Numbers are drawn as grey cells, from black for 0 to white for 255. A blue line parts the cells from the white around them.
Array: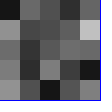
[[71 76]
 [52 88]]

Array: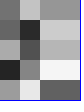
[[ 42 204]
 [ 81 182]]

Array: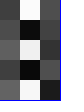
[[ 12  66]
 [240  51]]

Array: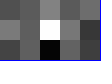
[[ 94 254]
 [ 95   5]]

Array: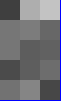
[[124 103]
 [ 93  97]]

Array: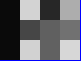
[[ 70  96]
 [210  97]]

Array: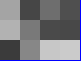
[[121  74]
 [135 199]]
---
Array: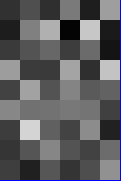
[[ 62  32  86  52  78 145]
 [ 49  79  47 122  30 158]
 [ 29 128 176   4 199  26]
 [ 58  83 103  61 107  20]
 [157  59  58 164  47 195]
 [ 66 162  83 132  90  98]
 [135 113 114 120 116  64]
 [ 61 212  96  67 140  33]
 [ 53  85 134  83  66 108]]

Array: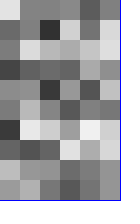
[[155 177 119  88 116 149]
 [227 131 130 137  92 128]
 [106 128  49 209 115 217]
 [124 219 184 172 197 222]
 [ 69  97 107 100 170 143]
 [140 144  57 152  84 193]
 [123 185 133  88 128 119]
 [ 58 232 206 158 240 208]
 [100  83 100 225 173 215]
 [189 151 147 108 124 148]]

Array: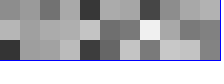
[[ 52 158 162 187  61 102 196 122 200 195 131]
 [141 154 114 169  55 171 166  70 141 168 178]
 [182 160 171 175 196 111 121 240 168 122 129]]

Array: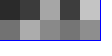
[[114 172 137 117 142]
 [ 42  59 166  61 196]]

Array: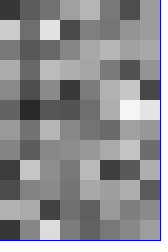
[[ 55 133 220 124  98 120 136 157]
 [ 55  92 114 159 181 120  78 156]
 [203 110 226  74 128 118 148 156]
 [121  88 104 134 167 182 160 167]
 [172 104 187 174 165 122  81 148]
 [137  78 138  57 124 177 197  70]
 [ 99  40  86  82 110 174 245 228]
 [153 115 181 135 116 106 160 150]
 [132  93 135 140 151 169 195 109]
 [ 60 197 141 120 185  62  89 173]
 [ 76 130 138 117 168 158 173  90]
 [178 170  66 112  96 153 127 138]]

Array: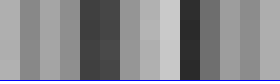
[[177 136 164 143  64  70 150 176 200  42 111 156 140 173]
 [175 136 165 142  64  70 149 177 201  46 110 157 140 173]
 [175 136 164 143  62  69 149 180 201  42 111 156 141 174]
 [174 137 165 142  65  73 150 175 199  45 111 157 141 173]]

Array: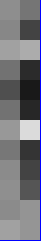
[[161 149]
 [142 117]
 [135  67]
 [161 172]
 [114  43]
 [ 79  25]
 [114  39]
 [152 219]
 [119  52]
 [139  67]
 [143  85]
 [139 148]]

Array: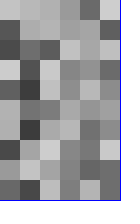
[[104  72 189 126 180 110]
 [195 184 177 154 106 206]
 [ 86 173 180 160 165  95]
 [ 75 110  92 193 167 191]
 [204  82 201 134 146 107]
 [ 96  61 192 142 184 140]
 [178 115 124 169 149 160]
 [176  60 170 183 113 140]
 [ 73 165 205 135 120 201]
 [154 195 164 131 102 110]]

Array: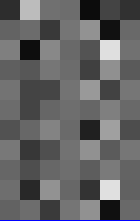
[[ 98 109  58 117 145  16 105]
 [ 45 188 112 109  12  68  49]
 [ 99 108  57 117 146  17 105]
 [127  13 136 105  83 223 113]
 [ 95  87 118 108  64 144  90]
 [115  68  69 115 153  66 118]
 [108  68 102 110 102 127 105]
 [ 82 103 131 106  32 160  77]
 [120  55  79 114 145  91 118]
 [102  78 103 110  93 122  99]
 [110  40 146 103  51 224  97]]
